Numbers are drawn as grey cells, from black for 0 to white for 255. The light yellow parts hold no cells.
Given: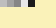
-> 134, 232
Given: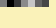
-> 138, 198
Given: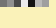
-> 236, 236
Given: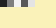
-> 243, 243
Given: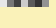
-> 204, 231
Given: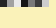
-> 21, 233
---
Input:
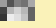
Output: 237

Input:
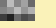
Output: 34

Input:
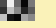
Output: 21

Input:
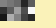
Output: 173

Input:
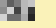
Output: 110

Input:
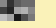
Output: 164
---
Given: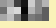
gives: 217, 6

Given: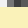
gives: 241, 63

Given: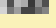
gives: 212, 56

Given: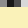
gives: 216, 24

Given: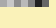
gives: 200, 33

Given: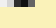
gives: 240, 16

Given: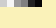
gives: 246, 6

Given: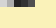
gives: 212, 37

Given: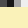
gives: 239, 23

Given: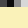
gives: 216, 11
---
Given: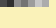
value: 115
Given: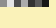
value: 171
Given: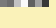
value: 250
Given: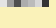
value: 172
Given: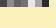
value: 114
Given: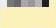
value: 167
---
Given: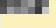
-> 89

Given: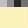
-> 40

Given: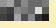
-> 90

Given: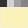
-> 158

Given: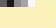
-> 138

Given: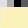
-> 3

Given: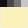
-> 117

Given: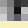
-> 47

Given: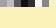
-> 90

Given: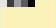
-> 160
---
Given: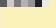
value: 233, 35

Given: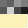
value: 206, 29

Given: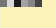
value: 218, 28

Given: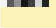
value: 244, 22

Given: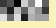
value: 250, 1

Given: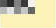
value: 241, 44

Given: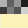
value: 207, 30

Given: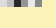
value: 233, 41
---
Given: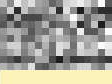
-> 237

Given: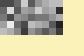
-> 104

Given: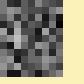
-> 38

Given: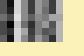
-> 212

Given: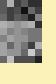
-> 63

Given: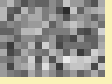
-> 125

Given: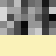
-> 189
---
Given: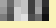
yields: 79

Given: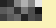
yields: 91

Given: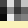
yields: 235

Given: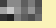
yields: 34

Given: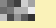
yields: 75

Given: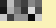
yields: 64

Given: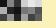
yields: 145

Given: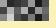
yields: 207

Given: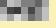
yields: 164

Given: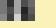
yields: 62
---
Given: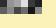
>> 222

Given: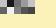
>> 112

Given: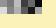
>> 62

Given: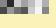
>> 190

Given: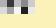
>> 190

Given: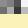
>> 127

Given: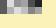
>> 163

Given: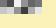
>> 147

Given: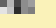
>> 71

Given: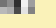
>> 47
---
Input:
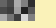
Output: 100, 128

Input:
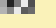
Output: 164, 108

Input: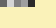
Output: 101, 42

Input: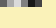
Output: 96, 68

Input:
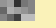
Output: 148, 188

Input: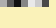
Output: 174, 73

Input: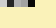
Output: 206, 8

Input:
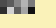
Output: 76, 17
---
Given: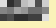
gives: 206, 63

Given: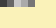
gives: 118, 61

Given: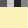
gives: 131, 88

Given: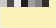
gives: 47, 202

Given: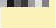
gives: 127, 184

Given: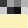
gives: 178, 203

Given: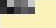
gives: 202, 50
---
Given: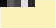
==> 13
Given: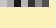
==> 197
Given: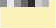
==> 143
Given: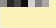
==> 141
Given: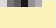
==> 218
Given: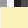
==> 154
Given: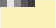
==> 118
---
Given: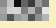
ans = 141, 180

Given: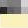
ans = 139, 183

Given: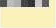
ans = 81, 95

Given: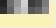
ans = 34, 138

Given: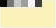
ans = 9, 64

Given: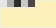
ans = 229, 73
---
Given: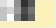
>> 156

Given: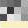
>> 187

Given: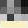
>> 119

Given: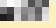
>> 195

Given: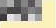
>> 71

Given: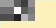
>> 253

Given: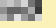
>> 101
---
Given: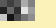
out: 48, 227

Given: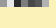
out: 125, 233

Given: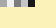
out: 125, 241

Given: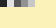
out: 89, 227

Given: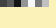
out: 148, 248

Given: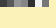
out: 134, 242

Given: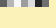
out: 157, 247

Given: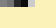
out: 40, 204
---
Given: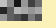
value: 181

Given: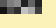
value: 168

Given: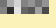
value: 211

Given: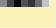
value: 136

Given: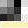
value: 235

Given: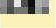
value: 172
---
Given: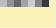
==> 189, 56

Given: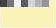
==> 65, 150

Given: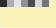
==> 44, 119

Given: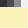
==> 50, 242

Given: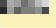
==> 73, 73

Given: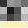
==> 51, 184

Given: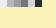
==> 238, 44
